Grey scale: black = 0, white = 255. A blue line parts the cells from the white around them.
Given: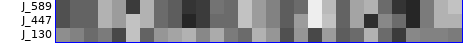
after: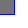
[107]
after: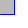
[99]
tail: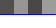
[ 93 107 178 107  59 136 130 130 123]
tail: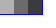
[136 130 130 123]
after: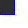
[136]
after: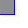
[130]

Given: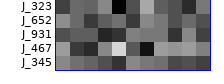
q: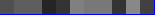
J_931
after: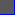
[18]
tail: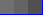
[ 51 136 120 112  73  80  65]
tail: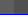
[ 43 120]
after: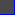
[80]

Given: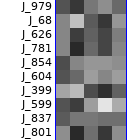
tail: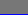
[111 111]
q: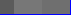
J_837

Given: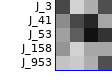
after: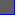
[17]
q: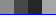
J_41
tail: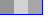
[166]
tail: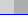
[79]

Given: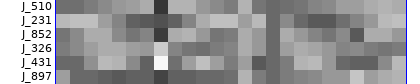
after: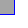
[152]
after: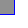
[185]
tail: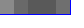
[132 152 185 191]

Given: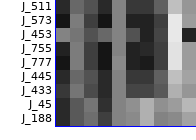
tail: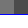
[ 41 131  69  69  89 176 150]
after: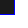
[63]
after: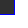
[131]
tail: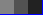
[ 69 232  34]
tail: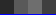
[131 138 176 131 138 163]
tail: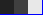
[156]

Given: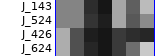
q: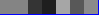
J_524
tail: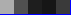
[45 38]
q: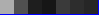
J_426
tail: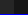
[ 58 110 201]

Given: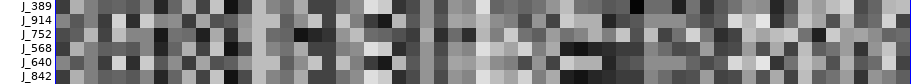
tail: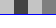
[ 60  25 182  88 148  88 164 156 189 141 127  75 148  67 203 176 176  38
  75  88 141 141 141 101  75  95 216 182 229  52 114 196 164  81 176  88
 108 210  67]
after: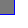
[46]
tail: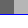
[189]
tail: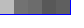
[  5 108 108  32 114  52  88 114 148 141  38  88 182 156 189 210  75 101
 182 189]

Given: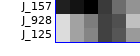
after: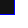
[0]
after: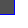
[192]
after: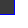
[109]
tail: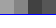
[154]
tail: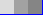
[ 65  86 154]
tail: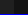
[  0  58 109 147]

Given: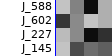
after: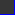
[138]
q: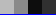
J_227
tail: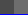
[95]
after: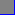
[13]
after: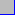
[138]
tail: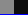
[48]

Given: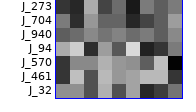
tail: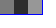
[100 100  39  68  94 157]
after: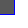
[218]
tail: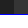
[123]
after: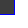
[116]
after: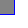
[108]

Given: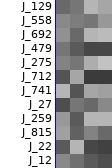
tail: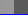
[181 181]
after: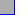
[194]
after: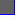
[131]
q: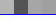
J_741
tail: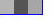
[160]
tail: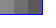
[78]
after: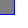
[118]

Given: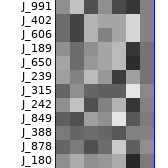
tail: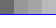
[ 46 116]
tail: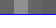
[ 95 228 136]
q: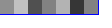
J_242

